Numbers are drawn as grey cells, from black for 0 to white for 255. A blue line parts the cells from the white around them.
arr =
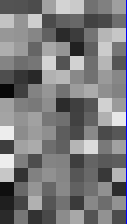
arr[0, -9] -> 83
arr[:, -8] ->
[82, 149, 148, 155, 110, 53, 64, 127, 147, 140, 162, 126, 50, 105, 69, 118]
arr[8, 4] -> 112
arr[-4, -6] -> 145
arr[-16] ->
[83, 82, 76, 162, 211, 202, 113, 128, 159]
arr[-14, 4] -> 42
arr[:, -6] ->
[162, 75, 97, 168, 212, 177, 150, 142, 119, 143, 110, 132, 145, 103, 85, 73]
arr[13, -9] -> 15
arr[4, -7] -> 118
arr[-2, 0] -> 31
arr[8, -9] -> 164
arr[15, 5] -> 168
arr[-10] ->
[7, 64, 131, 150, 114, 156, 171, 143, 130]
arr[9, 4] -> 93
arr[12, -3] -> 105
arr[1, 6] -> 66
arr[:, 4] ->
[211, 97, 42, 149, 83, 184, 114, 43, 112, 93, 96, 130, 134, 137, 114, 140]
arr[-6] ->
[61, 162, 171, 110, 96, 181, 219, 121, 161]
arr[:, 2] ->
[76, 207, 134, 101, 118, 40, 131, 121, 161, 156, 171, 77, 129, 149, 177, 50]
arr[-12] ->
[132, 110, 118, 212, 83, 210, 111, 182, 84]
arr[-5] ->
[237, 126, 77, 132, 130, 62, 100, 89, 93]
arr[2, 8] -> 198
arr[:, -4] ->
[202, 104, 60, 33, 210, 137, 156, 63, 65, 73, 181, 62, 86, 97, 58, 168]
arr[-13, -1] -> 118

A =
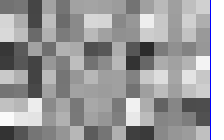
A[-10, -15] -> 114
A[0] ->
[114, 118, 69, 162, 116, 162, 164, 161, 156, 115, 160, 185, 159, 191, 208]
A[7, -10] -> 120
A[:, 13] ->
[191, 208, 194, 130, 179, 227, 192, 76, 125, 156]
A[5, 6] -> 183
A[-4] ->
[116, 120, 72, 161, 118, 162, 159, 156, 160, 114, 159, 187, 159, 192, 206]
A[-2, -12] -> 152
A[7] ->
[193, 183, 237, 138, 166, 120, 168, 162, 121, 241, 173, 98, 134, 76, 77]
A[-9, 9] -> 151
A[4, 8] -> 184
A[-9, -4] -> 199
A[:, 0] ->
[114, 213, 217, 55, 60, 201, 116, 193, 250, 51]
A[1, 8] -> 136
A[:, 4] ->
[116, 107, 123, 178, 126, 117, 118, 166, 177, 149]
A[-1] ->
[51, 84, 117, 128, 149, 183, 92, 117, 176, 63, 58, 137, 150, 156, 192]
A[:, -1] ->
[208, 174, 153, 151, 243, 199, 206, 77, 81, 192]
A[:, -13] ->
[69, 70, 106, 162, 67, 67, 72, 237, 227, 117]
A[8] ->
[250, 230, 227, 152, 177, 121, 162, 150, 127, 232, 187, 133, 137, 125, 81]
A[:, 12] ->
[159, 157, 154, 144, 161, 166, 159, 134, 137, 150]
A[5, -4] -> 221
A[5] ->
[201, 176, 67, 187, 117, 151, 183, 159, 160, 130, 200, 221, 166, 227, 199]

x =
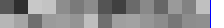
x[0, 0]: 87
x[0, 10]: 137
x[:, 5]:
[122, 148]
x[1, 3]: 155
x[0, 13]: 130
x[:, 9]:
[106, 162]
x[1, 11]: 140
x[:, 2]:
[200, 110]
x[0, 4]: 141

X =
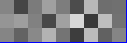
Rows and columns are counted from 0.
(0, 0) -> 133
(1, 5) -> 215
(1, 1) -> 158
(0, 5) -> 76
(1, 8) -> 114
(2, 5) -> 61
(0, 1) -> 69
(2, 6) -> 188
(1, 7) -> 190

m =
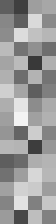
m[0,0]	95
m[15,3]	129
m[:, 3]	[167, 137, 182, 110, 175, 116, 127, 170, 177, 131, 150, 180, 183, 157, 198, 129]
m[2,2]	193
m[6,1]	165
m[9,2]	205
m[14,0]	132
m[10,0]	183
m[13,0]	161
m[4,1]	187
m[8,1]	243
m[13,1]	209
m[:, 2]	[158, 218, 193, 144, 57, 179, 94, 140, 160, 205, 61, 174, 215, 202, 128, 190]
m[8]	[159, 243, 160, 177]
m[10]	[183, 180, 61, 150]
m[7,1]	228

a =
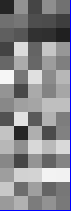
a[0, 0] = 37
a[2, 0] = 95
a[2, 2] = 49
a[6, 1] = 72
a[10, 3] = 186
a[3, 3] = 198
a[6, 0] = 148
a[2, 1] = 86
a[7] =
[136, 160, 165, 191, 191]
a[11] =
[135, 70, 148, 99, 132]
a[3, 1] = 220
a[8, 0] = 81
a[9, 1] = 38
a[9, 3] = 75
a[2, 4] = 32
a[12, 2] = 211
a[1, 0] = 112
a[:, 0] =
[37, 112, 95, 67, 103, 246, 148, 136, 81, 195, 183, 135, 158, 200, 154]
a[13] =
[200, 109, 159, 100, 119]
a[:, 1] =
[146, 118, 86, 220, 172, 119, 72, 160, 226, 38, 143, 70, 210, 109, 177]

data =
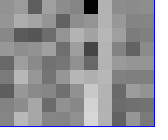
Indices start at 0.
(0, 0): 146
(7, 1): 141
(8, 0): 133
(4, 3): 114
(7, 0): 131
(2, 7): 183
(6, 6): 200
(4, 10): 148
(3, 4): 111
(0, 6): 2
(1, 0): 149
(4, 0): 104
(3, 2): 146
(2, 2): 86
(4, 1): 158
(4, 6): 104
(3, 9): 99
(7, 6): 210
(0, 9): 139
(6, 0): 94
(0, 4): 141
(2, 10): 128
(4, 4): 118
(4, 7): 179
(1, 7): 179
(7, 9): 112
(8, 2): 166
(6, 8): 106
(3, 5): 158
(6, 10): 147

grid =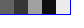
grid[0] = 98
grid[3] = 15
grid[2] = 161

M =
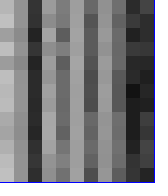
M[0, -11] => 182
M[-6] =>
[187, 148, 41, 155, 105, 160, 76, 155, 87, 29, 32]
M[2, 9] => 33
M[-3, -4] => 146
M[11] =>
[187, 147, 54, 147, 128, 158, 98, 145, 108, 51, 64]
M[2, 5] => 163
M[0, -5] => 104
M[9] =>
[164, 141, 38, 168, 98, 161, 99, 150, 108, 29, 54]
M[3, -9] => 53
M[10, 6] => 106
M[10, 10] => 68
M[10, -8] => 162
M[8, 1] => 143
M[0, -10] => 147
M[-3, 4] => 117
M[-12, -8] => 140
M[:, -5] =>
[104, 84, 91, 91, 83, 76, 78, 76, 104, 99, 106, 98, 78]
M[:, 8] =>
[111, 98, 106, 104, 105, 89, 87, 87, 110, 108, 112, 108, 93]
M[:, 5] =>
[158, 160, 163, 159, 165, 161, 159, 160, 159, 161, 158, 158, 161]
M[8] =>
[170, 143, 43, 167, 107, 159, 104, 148, 110, 29, 62]
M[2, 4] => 93
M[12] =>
[192, 147, 46, 143, 113, 161, 78, 150, 93, 53, 36]
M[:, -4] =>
[145, 148, 153, 146, 155, 152, 157, 155, 148, 150, 146, 145, 150]
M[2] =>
[159, 139, 35, 164, 93, 163, 91, 153, 106, 33, 45]
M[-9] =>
[156, 137, 36, 157, 94, 165, 83, 155, 105, 40, 39]

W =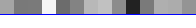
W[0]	165
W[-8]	184
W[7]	193
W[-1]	148
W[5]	131
